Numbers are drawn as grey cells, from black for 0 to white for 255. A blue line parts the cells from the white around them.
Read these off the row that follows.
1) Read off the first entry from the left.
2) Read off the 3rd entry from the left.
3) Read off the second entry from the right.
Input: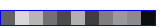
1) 97
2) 182
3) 139

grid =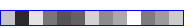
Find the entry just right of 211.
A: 140
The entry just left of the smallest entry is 197
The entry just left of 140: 211

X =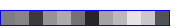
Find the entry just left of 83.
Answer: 200
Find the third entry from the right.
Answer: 228
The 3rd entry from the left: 59
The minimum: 38

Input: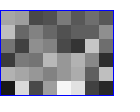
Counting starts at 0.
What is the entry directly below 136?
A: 95
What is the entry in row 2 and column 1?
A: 65
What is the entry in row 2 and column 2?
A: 143
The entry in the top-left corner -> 166
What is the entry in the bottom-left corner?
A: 25
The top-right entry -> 88
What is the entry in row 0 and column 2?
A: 73
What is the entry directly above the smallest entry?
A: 178
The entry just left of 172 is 151
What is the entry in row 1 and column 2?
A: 130
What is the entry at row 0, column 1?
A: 158
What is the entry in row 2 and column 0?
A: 116
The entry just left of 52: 73
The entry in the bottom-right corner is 40

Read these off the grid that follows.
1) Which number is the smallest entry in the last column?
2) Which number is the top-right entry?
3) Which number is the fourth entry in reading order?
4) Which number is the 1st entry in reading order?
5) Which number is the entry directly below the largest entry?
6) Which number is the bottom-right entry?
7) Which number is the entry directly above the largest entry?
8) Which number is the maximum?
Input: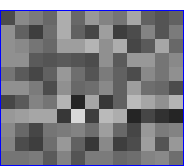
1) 37
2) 97
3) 104
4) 76
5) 131
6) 110
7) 37
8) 216

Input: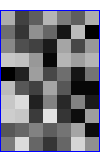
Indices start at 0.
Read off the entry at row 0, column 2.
94
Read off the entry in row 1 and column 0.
110
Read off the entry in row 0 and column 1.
65
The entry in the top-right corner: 173
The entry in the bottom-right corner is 144
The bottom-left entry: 123
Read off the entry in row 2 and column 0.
136
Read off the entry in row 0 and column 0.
173
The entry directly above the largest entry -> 130
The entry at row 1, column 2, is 144
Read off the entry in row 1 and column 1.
53
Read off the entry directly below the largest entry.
94
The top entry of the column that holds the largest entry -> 181
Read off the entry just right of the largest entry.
53

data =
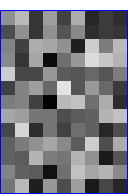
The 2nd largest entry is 220
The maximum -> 226
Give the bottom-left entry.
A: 118
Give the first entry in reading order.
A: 145
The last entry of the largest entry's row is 59
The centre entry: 185
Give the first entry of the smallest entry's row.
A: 124
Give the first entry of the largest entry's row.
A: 65
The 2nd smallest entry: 11
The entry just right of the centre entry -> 193
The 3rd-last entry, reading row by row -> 25
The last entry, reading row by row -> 38
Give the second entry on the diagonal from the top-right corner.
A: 59
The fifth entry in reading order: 65
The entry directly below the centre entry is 77
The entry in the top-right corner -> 45
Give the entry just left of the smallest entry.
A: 65
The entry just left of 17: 91
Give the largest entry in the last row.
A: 185
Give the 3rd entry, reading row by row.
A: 53
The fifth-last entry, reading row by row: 77
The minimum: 3
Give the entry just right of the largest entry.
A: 85
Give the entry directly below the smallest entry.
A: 118
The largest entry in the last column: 193
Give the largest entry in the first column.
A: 205
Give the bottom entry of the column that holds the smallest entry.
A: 152
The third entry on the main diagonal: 172
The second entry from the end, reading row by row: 71
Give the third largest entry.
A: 213

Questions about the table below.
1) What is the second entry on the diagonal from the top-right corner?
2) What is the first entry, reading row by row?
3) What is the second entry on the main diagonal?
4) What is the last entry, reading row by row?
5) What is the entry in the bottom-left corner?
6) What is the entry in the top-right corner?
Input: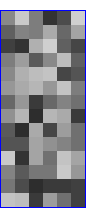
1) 104
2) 137
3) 131
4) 64
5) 195
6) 207

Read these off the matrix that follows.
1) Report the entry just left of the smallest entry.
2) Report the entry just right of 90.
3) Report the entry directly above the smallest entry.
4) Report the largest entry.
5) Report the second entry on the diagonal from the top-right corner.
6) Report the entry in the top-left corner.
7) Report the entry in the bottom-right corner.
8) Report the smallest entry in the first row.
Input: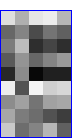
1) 140
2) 148
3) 103
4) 244
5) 116
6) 222
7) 96
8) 175

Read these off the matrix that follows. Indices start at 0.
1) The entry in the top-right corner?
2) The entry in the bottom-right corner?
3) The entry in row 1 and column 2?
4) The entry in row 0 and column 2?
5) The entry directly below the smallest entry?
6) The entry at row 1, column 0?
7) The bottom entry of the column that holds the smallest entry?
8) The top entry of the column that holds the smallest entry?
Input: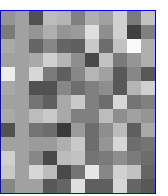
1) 194
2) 88
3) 149
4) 81
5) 175
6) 122
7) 101
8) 181
